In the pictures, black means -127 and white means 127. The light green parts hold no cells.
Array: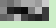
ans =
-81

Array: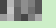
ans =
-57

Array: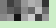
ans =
76

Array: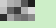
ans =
-3

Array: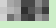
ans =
-67

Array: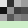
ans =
-39

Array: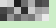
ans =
-5
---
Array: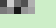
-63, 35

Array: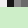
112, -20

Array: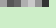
34, -76

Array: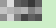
27, -45

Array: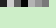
-94, -6

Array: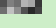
-46, -60

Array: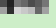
-51, 33
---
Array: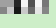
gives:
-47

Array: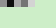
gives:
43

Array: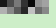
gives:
-118

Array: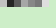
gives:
7

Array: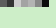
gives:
51

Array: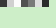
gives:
-6
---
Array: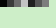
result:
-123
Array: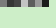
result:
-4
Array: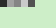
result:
-85
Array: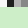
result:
119
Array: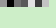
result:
24
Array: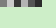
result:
-2
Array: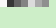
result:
120
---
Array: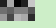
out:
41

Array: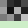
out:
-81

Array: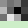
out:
-14

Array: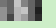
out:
-27

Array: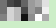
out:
-57

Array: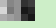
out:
6

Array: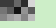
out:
-68

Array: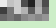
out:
66

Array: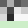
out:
46

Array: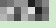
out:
-9
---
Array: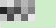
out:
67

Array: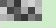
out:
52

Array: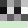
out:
38

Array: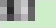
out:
26

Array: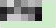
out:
-71

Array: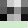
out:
-120

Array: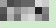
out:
-53

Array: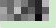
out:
24

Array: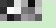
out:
11
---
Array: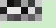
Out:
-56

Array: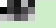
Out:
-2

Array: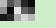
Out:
-59

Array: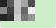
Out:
109

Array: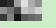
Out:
83

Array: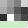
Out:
-68
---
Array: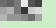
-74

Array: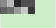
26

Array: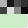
94

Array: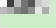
16

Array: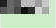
-80

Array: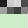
-37
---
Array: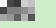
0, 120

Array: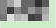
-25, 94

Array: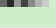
-60, 75

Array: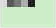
-8, 91

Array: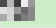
25, 108

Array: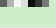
94, 119

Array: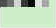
-73, 99

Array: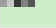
-71, 71

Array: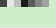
-101, 102
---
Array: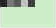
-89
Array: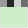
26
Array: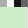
45
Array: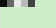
-117
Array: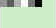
20
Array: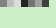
2
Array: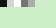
-109
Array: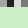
37
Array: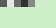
-37
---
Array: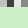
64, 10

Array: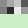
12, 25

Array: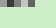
29, -28

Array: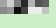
35, 67

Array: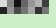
90, -10

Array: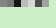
5, 34

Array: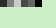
-83, -126
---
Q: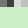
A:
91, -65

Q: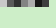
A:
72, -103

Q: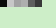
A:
71, -117

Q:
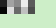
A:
108, -122

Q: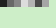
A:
92, -95

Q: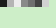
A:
108, -100

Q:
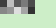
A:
94, -77

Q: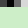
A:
88, -122

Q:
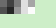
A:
124, -89

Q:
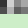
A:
80, -76
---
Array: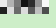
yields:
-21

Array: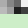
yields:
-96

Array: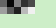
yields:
-95

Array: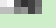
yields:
5

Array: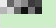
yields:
-25

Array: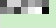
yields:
-71

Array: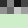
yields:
71

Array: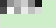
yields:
34

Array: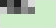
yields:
-44

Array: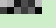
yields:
-15
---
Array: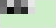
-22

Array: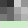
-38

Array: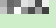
42

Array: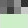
-23

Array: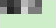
-48

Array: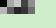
-120
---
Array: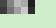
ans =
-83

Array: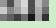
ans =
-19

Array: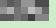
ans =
-24

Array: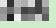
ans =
-8

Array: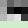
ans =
-110

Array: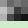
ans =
-37

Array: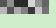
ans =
-12

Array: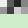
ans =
35
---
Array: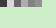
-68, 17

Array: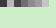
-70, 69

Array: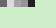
-23, -96

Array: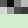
-38, -70

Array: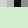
81, 14

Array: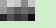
37, -113

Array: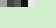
33, 107

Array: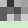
61, 75

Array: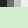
-90, 111

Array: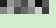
-95, -66
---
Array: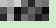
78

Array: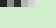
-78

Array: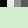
19

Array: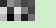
-15

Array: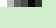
-23

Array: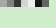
-74

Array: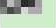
3
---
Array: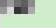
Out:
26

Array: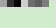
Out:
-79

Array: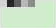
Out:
-89

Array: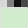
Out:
2

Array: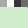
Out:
125

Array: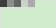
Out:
13

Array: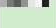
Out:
-8
